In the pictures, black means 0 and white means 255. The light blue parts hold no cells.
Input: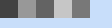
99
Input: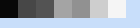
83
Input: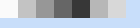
151
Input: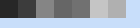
133
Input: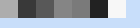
88
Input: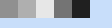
231
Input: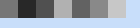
80
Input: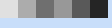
111
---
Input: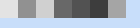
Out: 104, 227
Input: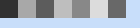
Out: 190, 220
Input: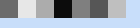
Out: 12, 231
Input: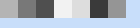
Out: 242, 242
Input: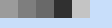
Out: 105, 196
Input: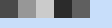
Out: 203, 203
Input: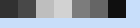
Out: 210, 210
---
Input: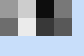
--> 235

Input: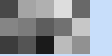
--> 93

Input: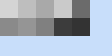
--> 128

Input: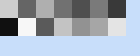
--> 146

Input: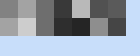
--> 37

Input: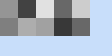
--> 161

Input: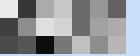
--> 107

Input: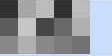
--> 70

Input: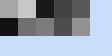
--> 124
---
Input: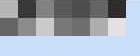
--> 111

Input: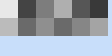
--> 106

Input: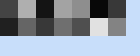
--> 79

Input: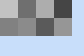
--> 139

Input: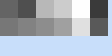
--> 160

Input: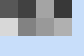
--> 130

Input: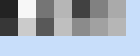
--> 139

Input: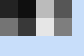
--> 56

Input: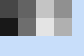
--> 110

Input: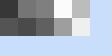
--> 96
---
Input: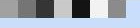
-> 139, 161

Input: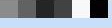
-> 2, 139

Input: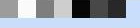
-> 40, 156

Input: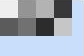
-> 56, 91

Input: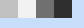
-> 47, 192

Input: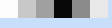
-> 232, 253

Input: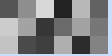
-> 98, 195

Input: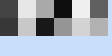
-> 96, 55
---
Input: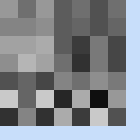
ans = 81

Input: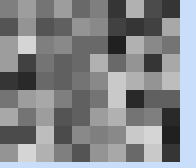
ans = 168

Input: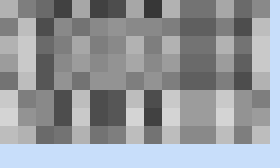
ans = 201

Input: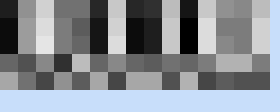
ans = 12

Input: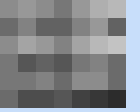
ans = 119

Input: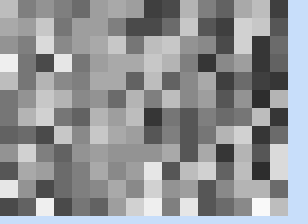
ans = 86

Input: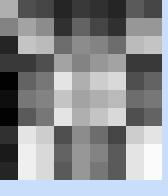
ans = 48

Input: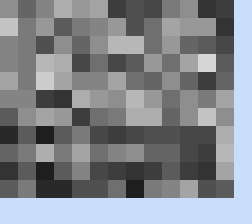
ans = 101

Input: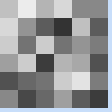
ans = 159
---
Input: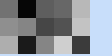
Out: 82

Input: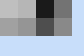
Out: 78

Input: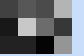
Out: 108

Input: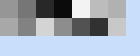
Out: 49

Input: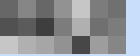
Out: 112

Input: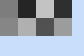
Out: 81
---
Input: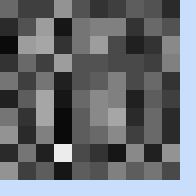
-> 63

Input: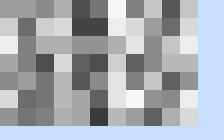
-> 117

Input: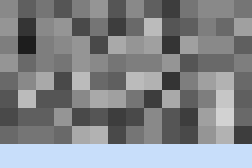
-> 117

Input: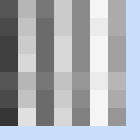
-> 224

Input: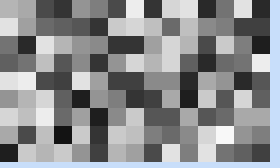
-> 202
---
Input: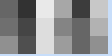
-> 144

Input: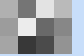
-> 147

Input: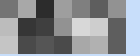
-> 94

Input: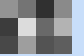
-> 94

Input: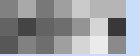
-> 138

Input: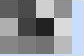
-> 186

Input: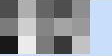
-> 194

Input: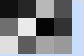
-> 153

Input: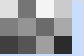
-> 43

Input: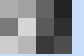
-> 78
